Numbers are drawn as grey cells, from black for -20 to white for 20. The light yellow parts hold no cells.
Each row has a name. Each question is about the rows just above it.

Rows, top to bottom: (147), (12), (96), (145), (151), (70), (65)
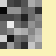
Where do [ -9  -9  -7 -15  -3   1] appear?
(96)
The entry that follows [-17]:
[-3]

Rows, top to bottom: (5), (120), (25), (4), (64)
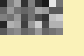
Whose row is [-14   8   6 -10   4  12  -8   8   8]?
(4)
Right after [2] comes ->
[-4]
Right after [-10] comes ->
[4]

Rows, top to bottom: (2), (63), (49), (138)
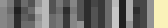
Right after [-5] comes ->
[-7]
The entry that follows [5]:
[9]

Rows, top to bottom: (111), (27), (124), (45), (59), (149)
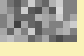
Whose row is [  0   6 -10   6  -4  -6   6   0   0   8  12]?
(45)
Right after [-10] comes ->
[6]
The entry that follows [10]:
[6]
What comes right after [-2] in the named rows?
[-6]
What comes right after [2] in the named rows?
[-4]

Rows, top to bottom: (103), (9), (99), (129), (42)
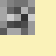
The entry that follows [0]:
[-2]
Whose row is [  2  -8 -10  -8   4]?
(129)
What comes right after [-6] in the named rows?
[6]
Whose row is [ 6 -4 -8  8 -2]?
(9)
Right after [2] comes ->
[-8]

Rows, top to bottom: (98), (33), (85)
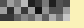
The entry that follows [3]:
[-7]
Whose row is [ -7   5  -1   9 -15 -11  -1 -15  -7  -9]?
(98)
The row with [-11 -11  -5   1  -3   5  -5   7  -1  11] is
(85)
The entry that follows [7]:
[-1]
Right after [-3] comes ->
[5]

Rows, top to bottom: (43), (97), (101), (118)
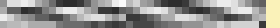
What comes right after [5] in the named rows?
[3]
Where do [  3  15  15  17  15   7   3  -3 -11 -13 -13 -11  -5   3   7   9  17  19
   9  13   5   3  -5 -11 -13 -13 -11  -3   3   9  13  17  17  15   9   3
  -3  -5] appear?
(43)
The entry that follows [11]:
[7]
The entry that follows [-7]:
[-11]
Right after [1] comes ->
[-5]

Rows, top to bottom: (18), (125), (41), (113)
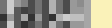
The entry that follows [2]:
[6]
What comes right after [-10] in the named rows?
[-8]

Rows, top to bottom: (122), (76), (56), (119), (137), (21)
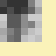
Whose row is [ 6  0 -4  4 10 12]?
(137)
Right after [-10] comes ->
[-4]
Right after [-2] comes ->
[-4]
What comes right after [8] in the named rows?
[-2]

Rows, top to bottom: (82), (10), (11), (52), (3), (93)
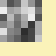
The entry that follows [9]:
[-1]
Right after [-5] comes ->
[-11]
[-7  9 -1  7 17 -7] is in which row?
(11)
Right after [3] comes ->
[-7]

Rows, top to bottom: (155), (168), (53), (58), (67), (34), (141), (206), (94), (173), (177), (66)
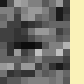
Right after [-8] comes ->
[-4]
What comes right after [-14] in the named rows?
[-12]
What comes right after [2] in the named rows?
[4]
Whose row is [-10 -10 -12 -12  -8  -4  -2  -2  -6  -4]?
(34)

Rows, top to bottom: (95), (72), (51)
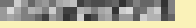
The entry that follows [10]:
[-10]
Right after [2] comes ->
[4]

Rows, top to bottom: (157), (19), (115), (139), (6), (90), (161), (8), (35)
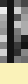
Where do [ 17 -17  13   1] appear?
(19)
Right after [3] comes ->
[-17]
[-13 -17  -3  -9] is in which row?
(157)

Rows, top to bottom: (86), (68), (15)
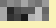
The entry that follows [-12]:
[-10]
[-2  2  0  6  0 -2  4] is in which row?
(86)
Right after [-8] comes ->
[-6]
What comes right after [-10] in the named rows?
[-16]

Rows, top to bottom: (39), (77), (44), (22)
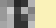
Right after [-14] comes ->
[-12]
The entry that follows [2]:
[0]
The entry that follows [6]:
[8]
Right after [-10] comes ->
[8]

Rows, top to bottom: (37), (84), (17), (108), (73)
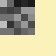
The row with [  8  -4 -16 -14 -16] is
(37)
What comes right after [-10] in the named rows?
[-8]
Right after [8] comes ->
[-4]
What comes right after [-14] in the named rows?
[-16]
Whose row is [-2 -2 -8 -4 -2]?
(73)
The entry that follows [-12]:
[-4]

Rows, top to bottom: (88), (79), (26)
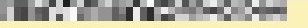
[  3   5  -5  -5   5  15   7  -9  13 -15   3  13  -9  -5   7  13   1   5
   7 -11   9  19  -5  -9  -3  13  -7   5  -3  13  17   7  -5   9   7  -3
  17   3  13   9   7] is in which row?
(88)
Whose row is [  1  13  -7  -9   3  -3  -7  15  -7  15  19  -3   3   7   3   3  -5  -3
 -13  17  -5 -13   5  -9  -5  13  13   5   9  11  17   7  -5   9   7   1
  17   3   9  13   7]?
(26)
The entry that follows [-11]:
[9]
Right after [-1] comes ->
[5]
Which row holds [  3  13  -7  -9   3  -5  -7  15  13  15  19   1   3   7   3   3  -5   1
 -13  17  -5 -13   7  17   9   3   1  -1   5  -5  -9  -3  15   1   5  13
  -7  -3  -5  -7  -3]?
(79)
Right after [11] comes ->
[17]

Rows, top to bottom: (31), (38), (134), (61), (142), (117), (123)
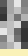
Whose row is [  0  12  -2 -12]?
(117)
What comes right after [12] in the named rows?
[-2]
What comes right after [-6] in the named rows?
[6]
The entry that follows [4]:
[8]
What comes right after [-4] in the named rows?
[-12]

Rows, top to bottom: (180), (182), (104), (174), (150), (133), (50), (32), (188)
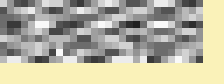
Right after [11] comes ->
[5]
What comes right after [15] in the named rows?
[13]
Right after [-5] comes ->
[-7]
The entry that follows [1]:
[-9]

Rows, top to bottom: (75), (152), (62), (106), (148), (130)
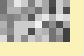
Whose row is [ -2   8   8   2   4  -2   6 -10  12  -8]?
(152)
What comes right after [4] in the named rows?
[-2]
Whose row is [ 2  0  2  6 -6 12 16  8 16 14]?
(62)
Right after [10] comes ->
[8]
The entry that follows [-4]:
[2]

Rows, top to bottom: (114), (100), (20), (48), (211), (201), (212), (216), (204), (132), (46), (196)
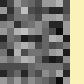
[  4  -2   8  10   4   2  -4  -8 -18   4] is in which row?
(211)
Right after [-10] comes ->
[-8]
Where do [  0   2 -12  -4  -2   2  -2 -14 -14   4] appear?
(48)
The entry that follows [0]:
[2]
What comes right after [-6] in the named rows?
[-2]

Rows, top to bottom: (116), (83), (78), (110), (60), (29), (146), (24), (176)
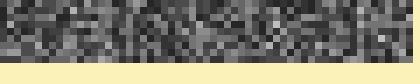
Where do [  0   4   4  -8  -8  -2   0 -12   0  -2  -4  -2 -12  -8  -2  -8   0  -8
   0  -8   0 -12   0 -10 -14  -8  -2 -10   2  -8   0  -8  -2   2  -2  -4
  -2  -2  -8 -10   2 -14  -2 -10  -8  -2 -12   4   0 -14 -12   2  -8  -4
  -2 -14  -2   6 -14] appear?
(24)
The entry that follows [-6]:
[-14]

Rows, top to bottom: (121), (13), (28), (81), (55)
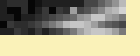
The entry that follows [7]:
[9]
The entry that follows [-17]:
[-15]

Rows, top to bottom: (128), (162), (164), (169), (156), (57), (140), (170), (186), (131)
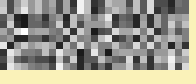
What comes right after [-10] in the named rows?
[-2]
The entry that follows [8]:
[10]
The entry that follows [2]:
[-8]

